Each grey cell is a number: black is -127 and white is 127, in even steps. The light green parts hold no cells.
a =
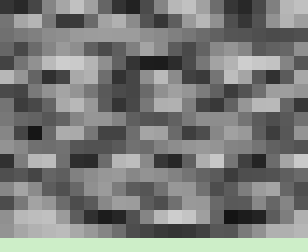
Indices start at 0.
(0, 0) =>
-74
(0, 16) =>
-73
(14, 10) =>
-35
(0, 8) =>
-76
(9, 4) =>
44
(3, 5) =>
14
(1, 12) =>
-33
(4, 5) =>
74
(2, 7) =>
29
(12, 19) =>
-45
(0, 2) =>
-57
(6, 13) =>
21
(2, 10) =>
15
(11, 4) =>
-15
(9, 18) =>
-33
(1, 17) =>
-73
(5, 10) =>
15
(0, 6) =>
33
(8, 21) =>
-14
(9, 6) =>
-8
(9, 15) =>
7
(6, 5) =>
20
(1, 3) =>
-7
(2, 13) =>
-8
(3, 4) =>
26
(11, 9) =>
61
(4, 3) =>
58
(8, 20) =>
-38
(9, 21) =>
20
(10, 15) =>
20
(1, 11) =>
-73
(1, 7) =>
35
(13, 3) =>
-34
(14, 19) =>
-25
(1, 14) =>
54
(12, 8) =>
26
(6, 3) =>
18
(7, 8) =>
-75
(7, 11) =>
47
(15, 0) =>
16

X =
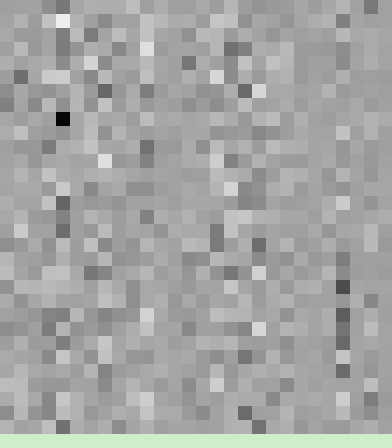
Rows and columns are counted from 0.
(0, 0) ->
31
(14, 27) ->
35
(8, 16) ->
43
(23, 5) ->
19
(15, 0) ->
40
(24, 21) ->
35
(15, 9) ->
40
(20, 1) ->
54
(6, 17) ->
-22
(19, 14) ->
48
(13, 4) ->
72
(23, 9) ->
45
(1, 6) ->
32
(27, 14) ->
39
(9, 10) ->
29
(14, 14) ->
39
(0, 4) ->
-7
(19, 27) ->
29
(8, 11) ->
39
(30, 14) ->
32
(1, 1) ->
49
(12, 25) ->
36
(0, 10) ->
31
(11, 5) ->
36
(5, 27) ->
29
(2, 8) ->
60
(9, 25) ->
31
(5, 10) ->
63
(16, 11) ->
20
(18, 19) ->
27
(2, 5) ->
58
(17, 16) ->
30
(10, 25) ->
39
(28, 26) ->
-2
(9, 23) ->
35
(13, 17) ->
10
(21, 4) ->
34
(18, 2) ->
31

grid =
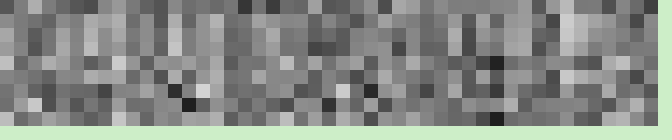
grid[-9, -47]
-41
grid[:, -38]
[-6, -18, -6, -14, 21, -21, 5, -17, 25]
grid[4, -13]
-56
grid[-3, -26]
-44
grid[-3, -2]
-6
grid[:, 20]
[-20, 6, -9, -12, 58, 6, 16, -49, 60]
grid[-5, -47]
63
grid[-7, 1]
-3
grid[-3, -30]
-14
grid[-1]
[60, -20, 0, 32, 17, -15, -33, -18, 69, 25, -25, 11, 1, 33, 29, 47, -33, -3, -22, 18, 60, -13, 30, -20, 44, 17, -48, 18, 7, 34, 5, -13, -24, -20, -53, -96, -19, -11, -17, -12, 13, -31, -42, 43, 51, 11, -26]
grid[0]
[-41, -2, 46, -3, -23, -41, -50, 6, 24, -6, -30, -43, 8, -17, -10, -21, -9, -73, -13, -67, -20, -25, 32, -41, -36, -10, 15, -50, 39, 28, -9, 10, -2, -1, -3, 5, 7, 26, -39, 23, 57, -6, -5, -47, 5, -21, -63]
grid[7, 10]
-15
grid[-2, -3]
10
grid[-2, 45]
48
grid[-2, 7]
-30
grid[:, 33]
[-1, -38, -52, -54, -21, -38, -40, 14, -20]
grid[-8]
[11, -4, -14, -27, 10, -1, 42, 31, 46, -18, 12, -42, 45, -26, 18, 50, -17, -10, 33, 18, 6, 8, -29, 4, -17, -44, -7, 32, 7, -1, -22, -6, 24, -38, 32, -28, 22, 27, -3, -56, 76, 53, 35, 21, -8, -54, 8]
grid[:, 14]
[-10, 18, 18, 17, 8, 22, 84, -31, 29]
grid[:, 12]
[8, 45, 59, 68, 14, 44, -81, 11, 1]
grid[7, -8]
1
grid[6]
[-12, 9, -29, -49, -13, -22, -24, -58, 3, 5, 34, 5, -81, 2, 84, 36, -24, -14, -19, 7, 16, -44, -33, 3, 75, -16, -86, 16, 32, -19, -57, -11, 38, -40, -29, -69, 14, -19, -36, -46, 26, -24, -25, 41, -18, -6, -41]
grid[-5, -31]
-36
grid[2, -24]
-20
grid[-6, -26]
-10
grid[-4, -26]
9
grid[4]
[63, -24, 5, 45, 30, -2, -34, -10, 74, 21, -31, 19, 14, 29, 8, 39, -36, -10, -12, 11, 58, -6, 35, -13, 15, 30, -36, 17, -1, 42, 1, -16, -36, -21, -56, -93, -18, -2, -12, 11, 9, -32, -44, 43, 62, 6, -17]

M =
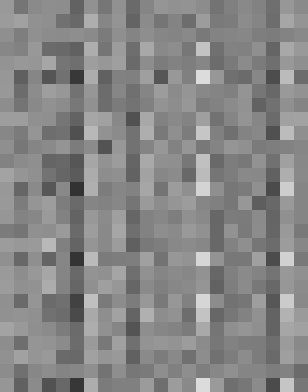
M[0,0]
25
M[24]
[13, -17, 21, 19, 11, -19, 26, -7, 32, -15, 19, 22, 19, 28, 11, -8, 2, -2, -3, -17, 27, 9]
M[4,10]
13
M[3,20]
40
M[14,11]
12
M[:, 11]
[21, -10, 6, 9, -3, -41, 28, 19, 2, -6, 23, 16, 7, -11, 12, 7, 14, -1, -12, 5, 0, -6, 13, 6, 22, -3, 14, -16]
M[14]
[25, -3, 21, 29, -2, -21, 5, 2, 7, -10, 26, 12, 21, 28, 6, 0, -8, 23, -33, -23, 25, 5]
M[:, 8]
[17, 20, 15, 28, 31, 1, 6, -4, 8, 11, 23, 28, 16, 6, 7, 31, 38, 28, -2, 37, 23, 12, 34, 6, 32, 25, 14, 0]
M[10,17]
16
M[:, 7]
[-9, 6, -4, -10, 23, -30, -19, -18, 33, 18, -44, 18, 13, -3, 2, 11, 9, 9, -4, 16, 31, -5, 14, 17, -7, 21, -12, -4]
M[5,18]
7
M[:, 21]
[10, 20, 9, 25, 15, -19, 18, 4, 34, 15, 6, 8, 9, 5, 5, 5, -6, 7, -6, 16, 11, 9, 26, 33, 9, 13, -20, -8]
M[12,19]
-30
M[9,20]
60
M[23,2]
15
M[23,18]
15
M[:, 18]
[2, 5, -1, 15, -4, 7, -9, -29, 6, 8, -4, 18, 8, 16, -33, 11, 12, -9, 32, 3, -7, 30, 17, 15, -3, -3, 5, 11]
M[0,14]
12
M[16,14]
17
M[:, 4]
[13, -14, 11, -22, -10, -14, 23, 12, -9, -14, 20, -23, -25, 9, -2, 2, 26, 0, 6, 5, 3, -15, -19, -3, 11, -21, 4, -23]
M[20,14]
21
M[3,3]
-20
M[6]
[24, -19, 12, 30, 23, -13, 22, -19, 6, -15, 5, 28, 11, 21, 8, 4, 0, 20, -9, -23, 25, 18]
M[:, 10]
[5, 11, 14, 40, 13, 31, 5, 0, 40, 46, 4, 41, 34, 38, 26, 2, 2, -6, 32, 17, 10, 24, 48, 14, 19, 10, -5, 27]
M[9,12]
15
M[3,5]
-30
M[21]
[16, -21, 21, -20, -15, -61, 64, -5, 12, -3, 24, -6, 23, 1, 86, 12, -13, -9, 30, -40, 75, 9]
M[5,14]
92
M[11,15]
-22
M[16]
[-4, -10, 16, 14, 26, -21, 29, 9, 38, -16, 2, 14, 10, 25, 17, -23, 18, -5, 12, -25, 25, -6]

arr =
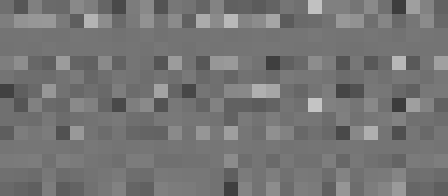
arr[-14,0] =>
-16
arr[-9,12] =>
-16
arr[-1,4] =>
-34
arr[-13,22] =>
-19
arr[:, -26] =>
[-1, 52, -10, -10, -30, -24, -16, 1, -12, -11, -7, -10, -12, -14]
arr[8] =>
[-15, -16, -18, -7, -19, -15, -12, -9, -6, -16, -18, -7, -6, -9, -9, -12, -29, -5, -12, -2, -13, -8, -9, -18, 0, -13, -8, -5, 2, -15, -14, -18]
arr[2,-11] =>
-10
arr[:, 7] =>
[-26, 13, -11, -10, 10, -16, -22, -26, -9, -19, -9, -12, -9, -7]
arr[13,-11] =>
-1
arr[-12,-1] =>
-11
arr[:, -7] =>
[-10, 18, -11, -13, -8, -16, -46, -10, -13, 8, -9, -7, -14, -18]
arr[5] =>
[-11, -17, -17, -18, -12, -4, -24, -16, -9, -11, -17, -11, -16, -6, -22, -15, -25, -13, -16, -21, -5, -8, -8, -11, -19, -16, -9, -14, -8, -9, -15, -8]
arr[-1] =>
[-22, -27, -32, -2, -34, -28, -14, -7, 2, -26, -30, 0, -3, -4, -8, -13, -64, 4, -12, 13, -19, -1, -4, -31, 22, -18, -2, 5, 26, -25, -22, -32]
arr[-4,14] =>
-8
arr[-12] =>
[-11, -11, -10, -12, -12, -9, -10, -11, -13, -11, -9, -13, -11, -11, -11, -10, -12, -11, -10, -12, -10, -10, -7, -10, -11, -11, -9, -11, -13, -8, -10, -11]
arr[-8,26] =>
-7
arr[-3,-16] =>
12
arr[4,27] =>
-20
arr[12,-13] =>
-1
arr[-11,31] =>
-11
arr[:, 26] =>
[10, -16, -9, -11, -39, -9, -7, 9, -8, 47, -11, -14, -6, -2]
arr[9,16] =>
31
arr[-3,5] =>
-4
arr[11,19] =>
-21
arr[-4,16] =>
-7
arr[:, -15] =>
[-29, 4, -11, -10, -5, -13, 9, -30, -5, -9, -9, -17, -4, 4]
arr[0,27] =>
-15
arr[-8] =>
[-62, -32, -22, 23, -13, -23, -16, -22, -1, -19, -15, 35, -26, -56, -10, -16, 8, 9, 48, 38, -16, -24, -11, -2, -58, -46, -7, -8, -22, -31, -7, -6]
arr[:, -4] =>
[-66, -22, -13, -10, 56, -8, -22, -67, 2, -48, -11, -27, 5, 26]
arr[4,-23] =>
-10
